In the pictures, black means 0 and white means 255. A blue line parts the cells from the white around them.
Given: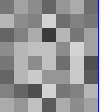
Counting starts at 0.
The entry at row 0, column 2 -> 140
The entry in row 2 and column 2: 171
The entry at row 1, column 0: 182
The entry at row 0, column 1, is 162
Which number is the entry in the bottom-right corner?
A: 162
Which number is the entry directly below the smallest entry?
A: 192
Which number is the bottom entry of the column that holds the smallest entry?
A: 91
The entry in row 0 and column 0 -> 119
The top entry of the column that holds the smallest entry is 101
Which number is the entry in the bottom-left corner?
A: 171
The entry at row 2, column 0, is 101
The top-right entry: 110

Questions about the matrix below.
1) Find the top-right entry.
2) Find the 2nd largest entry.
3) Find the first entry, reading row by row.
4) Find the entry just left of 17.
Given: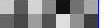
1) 167
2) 212
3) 201
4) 135

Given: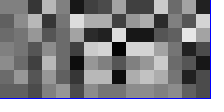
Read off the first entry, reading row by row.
128
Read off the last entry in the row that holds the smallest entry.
75
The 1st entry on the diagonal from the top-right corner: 33
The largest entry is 231
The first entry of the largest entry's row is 107
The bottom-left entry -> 96
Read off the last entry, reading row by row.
75
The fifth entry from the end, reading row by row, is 140
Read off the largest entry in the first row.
203
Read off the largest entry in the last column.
212
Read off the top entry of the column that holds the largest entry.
163
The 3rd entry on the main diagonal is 151
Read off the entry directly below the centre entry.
128
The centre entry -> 212
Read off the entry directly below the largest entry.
33
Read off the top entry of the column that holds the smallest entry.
163
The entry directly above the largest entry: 85
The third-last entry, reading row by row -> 140
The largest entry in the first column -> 140
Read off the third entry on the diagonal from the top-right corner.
96
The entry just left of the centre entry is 203
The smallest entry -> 4
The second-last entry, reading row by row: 96
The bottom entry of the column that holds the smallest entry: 117
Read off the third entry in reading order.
54
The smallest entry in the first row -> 23

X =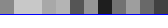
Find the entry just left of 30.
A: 149
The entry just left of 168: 200

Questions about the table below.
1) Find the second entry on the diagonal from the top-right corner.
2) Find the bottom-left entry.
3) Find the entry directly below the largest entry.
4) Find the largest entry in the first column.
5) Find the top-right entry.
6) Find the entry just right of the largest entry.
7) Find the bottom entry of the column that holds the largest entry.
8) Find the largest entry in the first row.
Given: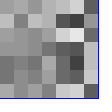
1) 65
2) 169
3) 85
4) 190
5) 94
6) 106
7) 210
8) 210

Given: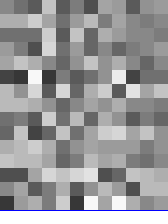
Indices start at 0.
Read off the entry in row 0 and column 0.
136
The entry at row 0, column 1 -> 112
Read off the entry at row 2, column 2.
112
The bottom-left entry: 55
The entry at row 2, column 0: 112
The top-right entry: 155
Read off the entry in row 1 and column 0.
174
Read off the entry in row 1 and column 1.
174
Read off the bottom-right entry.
155
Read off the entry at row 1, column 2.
205
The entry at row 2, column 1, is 112
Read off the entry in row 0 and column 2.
90

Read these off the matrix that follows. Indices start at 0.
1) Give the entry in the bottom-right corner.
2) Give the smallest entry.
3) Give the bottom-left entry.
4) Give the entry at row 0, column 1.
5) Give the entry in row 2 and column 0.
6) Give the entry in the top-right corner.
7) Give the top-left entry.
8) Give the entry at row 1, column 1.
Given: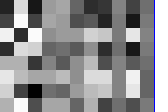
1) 122
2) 1
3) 177
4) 219
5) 241
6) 111
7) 35
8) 251
